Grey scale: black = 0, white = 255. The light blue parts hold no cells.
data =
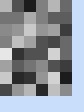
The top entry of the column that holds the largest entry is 182
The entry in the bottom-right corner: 138
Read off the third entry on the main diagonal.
201
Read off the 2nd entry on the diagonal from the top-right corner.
93
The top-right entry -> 105
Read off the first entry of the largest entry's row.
231
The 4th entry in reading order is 128
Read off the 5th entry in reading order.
182
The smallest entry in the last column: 28
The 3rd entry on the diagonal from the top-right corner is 149
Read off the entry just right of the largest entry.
51
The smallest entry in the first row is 28
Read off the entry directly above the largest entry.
128
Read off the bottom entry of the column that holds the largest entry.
70

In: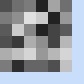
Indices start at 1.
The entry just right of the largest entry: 203
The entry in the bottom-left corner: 123
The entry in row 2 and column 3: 224
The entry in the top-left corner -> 79
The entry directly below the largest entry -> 134
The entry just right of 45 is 101
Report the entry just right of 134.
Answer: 34
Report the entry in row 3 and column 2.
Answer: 203
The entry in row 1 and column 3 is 123
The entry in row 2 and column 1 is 123
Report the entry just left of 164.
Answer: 34

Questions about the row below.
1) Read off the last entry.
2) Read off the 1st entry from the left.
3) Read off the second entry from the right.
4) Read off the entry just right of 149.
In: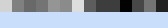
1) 33
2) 211
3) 116
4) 139

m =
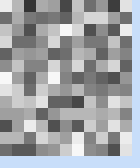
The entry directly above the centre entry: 141
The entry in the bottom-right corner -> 226
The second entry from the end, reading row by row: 80
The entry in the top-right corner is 226
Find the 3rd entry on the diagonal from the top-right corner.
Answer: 141
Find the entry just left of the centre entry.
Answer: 247
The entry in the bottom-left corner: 110
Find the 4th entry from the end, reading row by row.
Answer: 141
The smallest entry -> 52
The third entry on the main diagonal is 80
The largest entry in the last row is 247
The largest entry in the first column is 247
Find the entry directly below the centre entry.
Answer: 150
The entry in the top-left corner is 236
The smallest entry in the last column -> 98
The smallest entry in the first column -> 80
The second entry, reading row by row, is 183
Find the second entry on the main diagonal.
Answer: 171
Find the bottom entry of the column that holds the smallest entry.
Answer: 89
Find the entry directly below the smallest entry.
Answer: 120
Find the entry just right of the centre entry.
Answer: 98

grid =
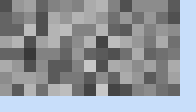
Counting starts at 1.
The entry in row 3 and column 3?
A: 189
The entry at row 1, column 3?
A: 162
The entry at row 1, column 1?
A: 80
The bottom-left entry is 151
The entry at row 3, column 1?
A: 100
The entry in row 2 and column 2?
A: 121
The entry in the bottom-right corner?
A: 100
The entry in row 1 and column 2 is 151
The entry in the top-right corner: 90
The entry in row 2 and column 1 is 100
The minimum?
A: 56
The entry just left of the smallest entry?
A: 100
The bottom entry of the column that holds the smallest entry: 180

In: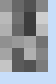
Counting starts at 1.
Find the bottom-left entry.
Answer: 197
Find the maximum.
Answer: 206
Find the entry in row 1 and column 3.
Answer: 82
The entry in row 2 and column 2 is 114
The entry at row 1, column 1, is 144
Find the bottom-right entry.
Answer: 123
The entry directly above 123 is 132

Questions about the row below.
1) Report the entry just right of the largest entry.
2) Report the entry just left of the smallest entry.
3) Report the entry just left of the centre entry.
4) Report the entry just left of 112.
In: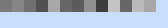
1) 102
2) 144
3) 102
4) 133

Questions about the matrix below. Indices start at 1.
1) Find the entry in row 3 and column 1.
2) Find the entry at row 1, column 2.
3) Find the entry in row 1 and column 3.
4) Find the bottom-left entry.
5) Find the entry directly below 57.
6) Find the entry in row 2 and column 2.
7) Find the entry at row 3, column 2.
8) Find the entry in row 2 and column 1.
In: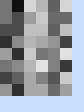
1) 75
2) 16
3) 213
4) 149
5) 201
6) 75
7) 75
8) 117

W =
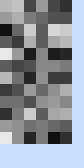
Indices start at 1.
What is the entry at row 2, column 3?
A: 123
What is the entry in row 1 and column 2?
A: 193
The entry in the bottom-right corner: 48
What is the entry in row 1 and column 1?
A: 184
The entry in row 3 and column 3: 203
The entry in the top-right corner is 48
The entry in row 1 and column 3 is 70
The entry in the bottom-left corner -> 232
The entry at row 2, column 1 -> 154
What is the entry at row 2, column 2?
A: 175

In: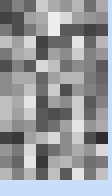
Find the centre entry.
204
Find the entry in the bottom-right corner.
192
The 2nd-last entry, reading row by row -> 121
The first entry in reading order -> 90
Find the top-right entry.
170
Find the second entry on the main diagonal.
78
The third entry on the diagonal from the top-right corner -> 90
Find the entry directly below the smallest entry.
216
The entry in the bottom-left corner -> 182
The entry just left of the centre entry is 112
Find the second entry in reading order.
130
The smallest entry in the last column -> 45
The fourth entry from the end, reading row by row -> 90
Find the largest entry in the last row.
228
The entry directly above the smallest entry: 170
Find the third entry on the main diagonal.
121
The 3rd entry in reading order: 102
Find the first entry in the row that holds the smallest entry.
67

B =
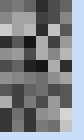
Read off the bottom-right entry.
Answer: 195
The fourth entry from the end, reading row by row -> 54
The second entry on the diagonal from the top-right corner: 76
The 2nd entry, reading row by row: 122
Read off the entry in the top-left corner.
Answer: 111
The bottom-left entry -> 54
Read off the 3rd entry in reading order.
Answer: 99
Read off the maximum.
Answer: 213
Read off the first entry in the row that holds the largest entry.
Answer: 54
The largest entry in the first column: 204
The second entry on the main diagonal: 163
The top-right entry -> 99
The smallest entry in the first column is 45
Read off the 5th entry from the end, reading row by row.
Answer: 122
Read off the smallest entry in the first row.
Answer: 45

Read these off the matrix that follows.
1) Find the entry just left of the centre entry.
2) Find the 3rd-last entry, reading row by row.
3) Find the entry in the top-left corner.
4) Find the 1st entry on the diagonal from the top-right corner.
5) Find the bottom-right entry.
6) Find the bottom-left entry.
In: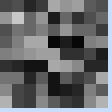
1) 159
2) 48
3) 70
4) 79
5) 178
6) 178
